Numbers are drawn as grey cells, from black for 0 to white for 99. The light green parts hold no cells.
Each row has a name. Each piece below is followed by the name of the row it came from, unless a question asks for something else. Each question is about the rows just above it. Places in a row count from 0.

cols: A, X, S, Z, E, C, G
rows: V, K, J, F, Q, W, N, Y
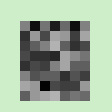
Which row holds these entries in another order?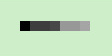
N
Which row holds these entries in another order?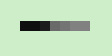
V
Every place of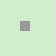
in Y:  1
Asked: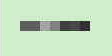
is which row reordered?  Q

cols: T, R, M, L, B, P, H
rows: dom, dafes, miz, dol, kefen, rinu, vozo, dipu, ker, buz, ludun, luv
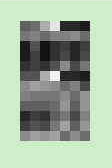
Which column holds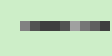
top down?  R
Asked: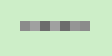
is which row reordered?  luv

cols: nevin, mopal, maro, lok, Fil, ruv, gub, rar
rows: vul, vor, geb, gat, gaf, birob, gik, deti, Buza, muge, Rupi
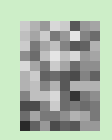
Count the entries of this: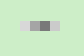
4
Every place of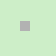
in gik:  0 3 5 6 7
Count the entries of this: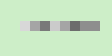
8
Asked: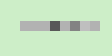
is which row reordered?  gik
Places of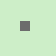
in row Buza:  4 6
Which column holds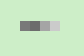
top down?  mopal
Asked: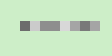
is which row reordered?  gaf

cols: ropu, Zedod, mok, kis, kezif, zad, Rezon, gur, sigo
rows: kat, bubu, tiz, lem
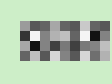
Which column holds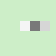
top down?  Rezon
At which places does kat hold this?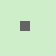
2 4 7

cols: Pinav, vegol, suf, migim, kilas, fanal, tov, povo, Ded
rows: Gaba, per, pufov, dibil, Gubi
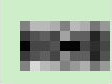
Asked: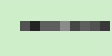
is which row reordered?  dibil
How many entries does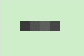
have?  4
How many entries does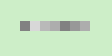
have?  7
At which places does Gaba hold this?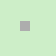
3 6
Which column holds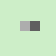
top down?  tov
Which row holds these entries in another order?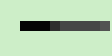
pufov

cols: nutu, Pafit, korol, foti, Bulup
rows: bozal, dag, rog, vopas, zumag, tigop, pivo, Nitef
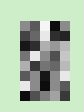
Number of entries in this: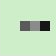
3
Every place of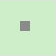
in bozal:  0 4
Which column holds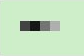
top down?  nutu
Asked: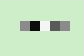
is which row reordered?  bozal
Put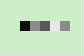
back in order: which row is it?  pivo
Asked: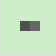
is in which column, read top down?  foti

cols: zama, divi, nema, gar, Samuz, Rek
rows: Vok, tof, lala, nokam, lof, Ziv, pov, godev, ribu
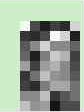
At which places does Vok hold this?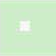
0
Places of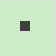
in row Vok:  3
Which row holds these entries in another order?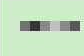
godev
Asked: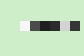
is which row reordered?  tof
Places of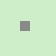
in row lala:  1 3 4

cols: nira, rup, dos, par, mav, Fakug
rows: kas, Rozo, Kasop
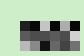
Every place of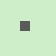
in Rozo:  0 3
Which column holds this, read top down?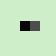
rup
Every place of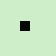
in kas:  1 3 5

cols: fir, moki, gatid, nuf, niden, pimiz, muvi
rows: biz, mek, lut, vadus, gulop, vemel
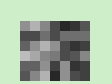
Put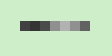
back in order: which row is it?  lut
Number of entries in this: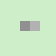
2
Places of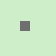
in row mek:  2 4 5 6
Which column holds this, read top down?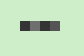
pimiz
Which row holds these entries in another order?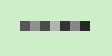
biz
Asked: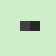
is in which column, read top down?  nuf

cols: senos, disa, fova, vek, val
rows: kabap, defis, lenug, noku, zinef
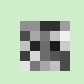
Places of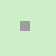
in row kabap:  4
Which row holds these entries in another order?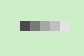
zinef
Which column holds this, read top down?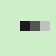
vek
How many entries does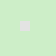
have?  1

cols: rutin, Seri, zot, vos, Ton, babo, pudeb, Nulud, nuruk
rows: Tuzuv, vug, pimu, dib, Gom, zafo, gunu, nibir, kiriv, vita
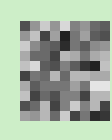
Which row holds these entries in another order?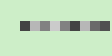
kiriv
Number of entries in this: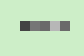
5
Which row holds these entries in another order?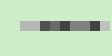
nibir
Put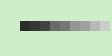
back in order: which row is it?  vita
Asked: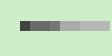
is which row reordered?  zafo
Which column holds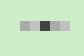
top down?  rutin

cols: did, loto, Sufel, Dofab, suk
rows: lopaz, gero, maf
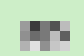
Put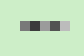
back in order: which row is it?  lopaz
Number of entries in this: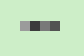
4

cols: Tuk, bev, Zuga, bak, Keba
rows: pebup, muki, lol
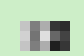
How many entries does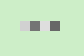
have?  4
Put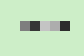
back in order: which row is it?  pebup
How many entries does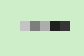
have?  5

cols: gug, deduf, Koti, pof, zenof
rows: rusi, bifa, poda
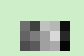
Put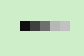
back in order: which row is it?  rusi
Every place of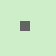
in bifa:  0
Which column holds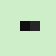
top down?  zenof
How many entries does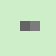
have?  2
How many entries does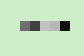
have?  5

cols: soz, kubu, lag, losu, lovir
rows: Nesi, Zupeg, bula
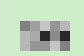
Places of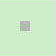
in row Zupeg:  0
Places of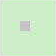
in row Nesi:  2
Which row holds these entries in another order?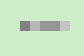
bula
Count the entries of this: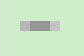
4

